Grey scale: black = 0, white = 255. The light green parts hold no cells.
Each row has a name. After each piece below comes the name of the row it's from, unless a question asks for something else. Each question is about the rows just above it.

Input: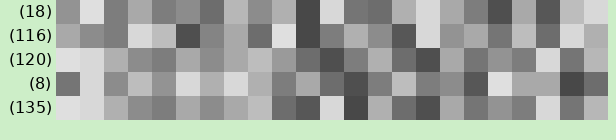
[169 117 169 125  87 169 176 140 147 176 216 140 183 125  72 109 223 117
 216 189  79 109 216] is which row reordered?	(135)
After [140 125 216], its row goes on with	[189  79 132 169 109 223  72 125 176 140  87 216 147 169 117 189 109 216
 176]
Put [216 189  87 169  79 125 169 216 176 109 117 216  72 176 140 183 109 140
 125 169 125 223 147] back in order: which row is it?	(18)
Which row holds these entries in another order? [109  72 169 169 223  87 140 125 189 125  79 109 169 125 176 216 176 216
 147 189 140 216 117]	(8)
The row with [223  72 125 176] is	(116)

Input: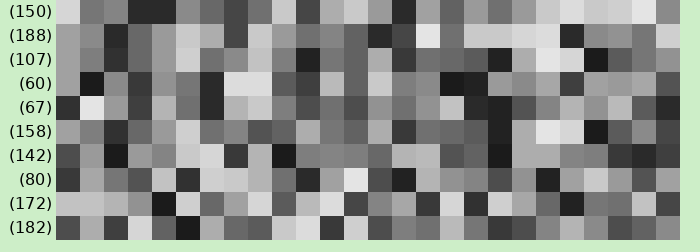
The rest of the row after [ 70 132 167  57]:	[214  49 207 167 104  34 118 112 194  70]
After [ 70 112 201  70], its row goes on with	[173 201 154  42 161  98 154 112 154 201 220 201 207 228 138]
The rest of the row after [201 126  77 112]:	[ 77 146 112 146 194  42  34  83 132 180 146 186  91  42]
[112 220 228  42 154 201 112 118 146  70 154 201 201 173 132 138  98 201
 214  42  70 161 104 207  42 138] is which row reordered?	(188)
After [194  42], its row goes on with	[ 34  83 132 180 146 186  91  42]
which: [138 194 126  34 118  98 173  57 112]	(107)

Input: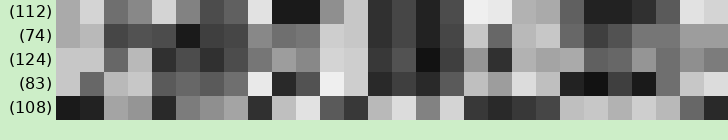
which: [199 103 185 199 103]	(74)
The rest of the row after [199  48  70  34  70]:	[199 103 185 199 103  63  82 118 118 157 157]
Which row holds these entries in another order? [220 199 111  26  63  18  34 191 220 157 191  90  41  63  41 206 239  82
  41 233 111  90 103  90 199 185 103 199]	(83)
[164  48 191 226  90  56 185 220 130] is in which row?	(108)
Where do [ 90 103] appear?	(83)
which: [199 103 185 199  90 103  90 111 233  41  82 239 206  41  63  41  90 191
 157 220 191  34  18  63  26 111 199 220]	(83)

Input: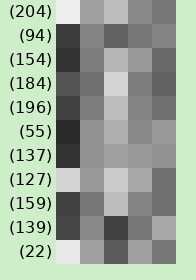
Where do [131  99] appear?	(94)
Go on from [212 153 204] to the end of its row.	[168 112]
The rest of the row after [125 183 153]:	[105]
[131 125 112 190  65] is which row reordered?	(196)
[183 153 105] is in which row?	(154)
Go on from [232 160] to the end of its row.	[ 91 160 119]

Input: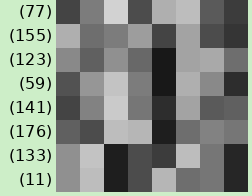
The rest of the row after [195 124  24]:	[175 137  45]
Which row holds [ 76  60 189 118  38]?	(133)
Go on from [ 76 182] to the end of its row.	[110 118  38]
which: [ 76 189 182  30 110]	(176)
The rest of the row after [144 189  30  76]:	[182 110 118  38]
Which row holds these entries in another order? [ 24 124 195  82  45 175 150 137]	(59)

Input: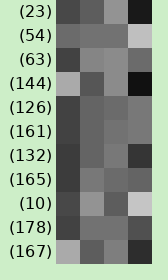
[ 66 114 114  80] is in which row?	(178)
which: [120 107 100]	(165)
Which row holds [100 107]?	(126)
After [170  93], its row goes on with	[126  45]
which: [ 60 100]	(132)

